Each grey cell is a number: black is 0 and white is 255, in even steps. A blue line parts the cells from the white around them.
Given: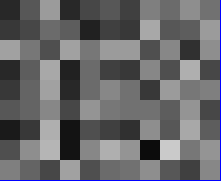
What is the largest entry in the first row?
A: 155
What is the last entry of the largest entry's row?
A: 148
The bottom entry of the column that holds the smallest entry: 142
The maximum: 202
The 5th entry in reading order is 71
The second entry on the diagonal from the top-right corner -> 93
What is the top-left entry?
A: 40
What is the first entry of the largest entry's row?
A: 79
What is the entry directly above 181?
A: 175
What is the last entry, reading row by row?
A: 135
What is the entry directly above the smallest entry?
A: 142
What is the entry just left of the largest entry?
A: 12
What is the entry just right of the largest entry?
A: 119
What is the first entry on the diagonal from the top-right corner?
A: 113
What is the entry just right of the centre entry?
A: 113
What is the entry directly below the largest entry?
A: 87
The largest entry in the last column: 155
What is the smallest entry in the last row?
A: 64
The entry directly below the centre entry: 119
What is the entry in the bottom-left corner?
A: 127
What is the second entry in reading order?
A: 87
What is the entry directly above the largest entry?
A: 87
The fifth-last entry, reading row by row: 113
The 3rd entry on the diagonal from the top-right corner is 135
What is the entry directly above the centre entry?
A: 64
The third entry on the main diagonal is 79
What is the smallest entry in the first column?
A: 26
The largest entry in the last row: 161

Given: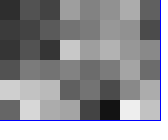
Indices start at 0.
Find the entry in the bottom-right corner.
194
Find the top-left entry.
46
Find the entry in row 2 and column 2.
53
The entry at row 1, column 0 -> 59
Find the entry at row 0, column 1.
82
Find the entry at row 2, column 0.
53
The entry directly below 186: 172
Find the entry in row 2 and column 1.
82
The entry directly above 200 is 115
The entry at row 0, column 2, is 67
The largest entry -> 238

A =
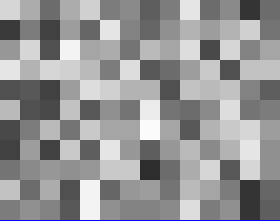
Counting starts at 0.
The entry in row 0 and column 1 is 172
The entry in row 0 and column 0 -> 214
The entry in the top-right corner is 108
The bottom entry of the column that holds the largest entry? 130
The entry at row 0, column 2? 108
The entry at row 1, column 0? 58
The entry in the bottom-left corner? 124
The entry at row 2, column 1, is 214
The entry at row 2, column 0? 151
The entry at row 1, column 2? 65
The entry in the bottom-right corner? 94
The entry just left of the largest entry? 165
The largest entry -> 251
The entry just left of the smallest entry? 201
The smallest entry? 45
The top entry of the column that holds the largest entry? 94
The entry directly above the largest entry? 235
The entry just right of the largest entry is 165

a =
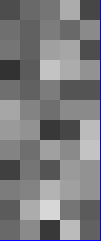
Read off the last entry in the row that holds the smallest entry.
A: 146
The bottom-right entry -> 97
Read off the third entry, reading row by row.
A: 117
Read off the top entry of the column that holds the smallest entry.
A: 77
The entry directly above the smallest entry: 117
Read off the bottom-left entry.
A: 105
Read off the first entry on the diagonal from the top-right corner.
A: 70
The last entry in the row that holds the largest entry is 91
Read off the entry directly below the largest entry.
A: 56
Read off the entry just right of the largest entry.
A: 117
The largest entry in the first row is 172
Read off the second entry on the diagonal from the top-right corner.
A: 105
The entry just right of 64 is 117
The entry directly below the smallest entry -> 111
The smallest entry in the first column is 50
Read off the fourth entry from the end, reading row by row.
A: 138
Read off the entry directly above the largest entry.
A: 179

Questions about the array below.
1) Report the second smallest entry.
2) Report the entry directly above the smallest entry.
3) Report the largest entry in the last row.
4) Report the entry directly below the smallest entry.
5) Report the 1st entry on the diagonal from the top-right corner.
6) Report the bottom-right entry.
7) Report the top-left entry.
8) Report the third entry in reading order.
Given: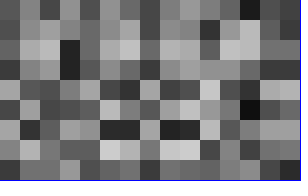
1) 27
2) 51
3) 152
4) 125
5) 65
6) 43
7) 87
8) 71

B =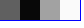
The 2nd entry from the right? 162
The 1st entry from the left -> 96
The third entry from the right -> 8

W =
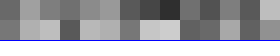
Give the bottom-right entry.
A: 145
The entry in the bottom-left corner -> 119
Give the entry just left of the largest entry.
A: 198
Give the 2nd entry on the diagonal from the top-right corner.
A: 97
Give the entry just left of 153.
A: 139
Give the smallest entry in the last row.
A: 89
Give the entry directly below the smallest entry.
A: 205
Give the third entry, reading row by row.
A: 126

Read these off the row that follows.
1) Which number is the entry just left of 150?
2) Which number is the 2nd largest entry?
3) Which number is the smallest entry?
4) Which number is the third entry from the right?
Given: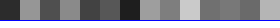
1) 44
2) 181
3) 30
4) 120

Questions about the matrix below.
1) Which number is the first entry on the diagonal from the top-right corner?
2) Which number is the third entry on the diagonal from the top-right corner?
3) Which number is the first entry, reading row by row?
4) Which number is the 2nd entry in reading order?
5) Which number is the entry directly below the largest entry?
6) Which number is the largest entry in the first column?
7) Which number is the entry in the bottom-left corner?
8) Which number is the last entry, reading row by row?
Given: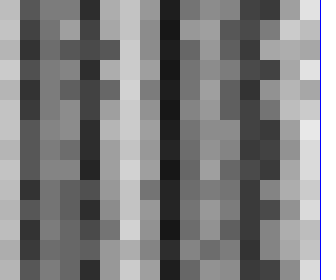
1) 226
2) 167
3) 189
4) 87
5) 218
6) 203
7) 181
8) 218
